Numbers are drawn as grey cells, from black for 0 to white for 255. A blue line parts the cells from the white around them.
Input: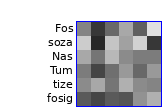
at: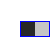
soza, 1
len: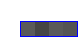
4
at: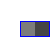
Tum, 0
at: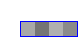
tize, 1
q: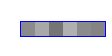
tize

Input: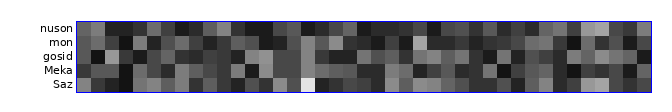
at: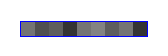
gosid, 20
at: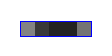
gosid, 16
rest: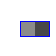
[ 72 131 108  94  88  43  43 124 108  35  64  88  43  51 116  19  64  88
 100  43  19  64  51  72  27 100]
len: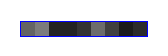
9
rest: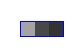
[72]
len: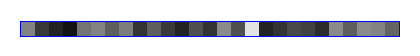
27
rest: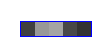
[72]

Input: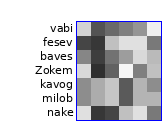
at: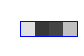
nake, 0
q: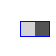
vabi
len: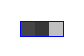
3
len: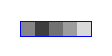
5

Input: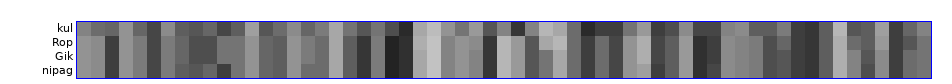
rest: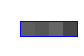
[ 94 159  86 108 139 102 123 167 116  86 116  78  42 167 188 147 116 153
  86 131  54 131 182 167 108  42  62  62 116 153  62  78 139  70  70 131
 139  94  94 123  62  54  94 182  86  94 159  62 102 131]
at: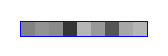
Rop, 26
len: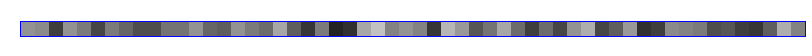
56
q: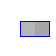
kul
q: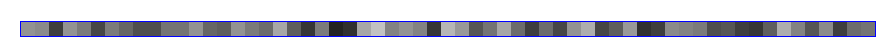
Gik
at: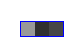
nipag, 43
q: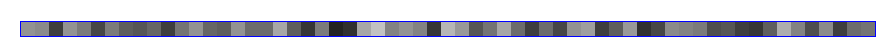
nipag

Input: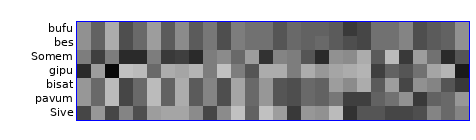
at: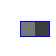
pavum, 18
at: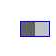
Sive, 12

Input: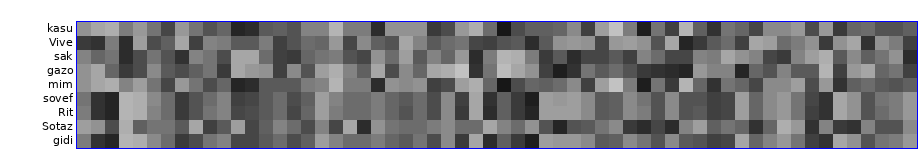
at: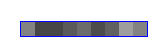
gidi, 10
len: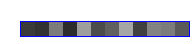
12

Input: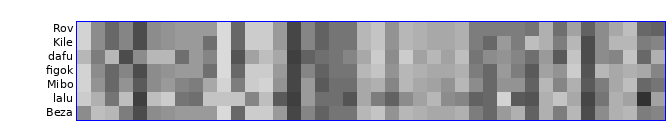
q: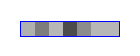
Kile
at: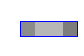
Kile, 37
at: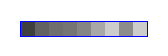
dafu, 15

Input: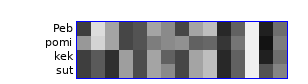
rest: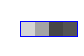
[125 138 145  97 103  54 117 240  19 125]
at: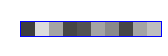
Peb, 0

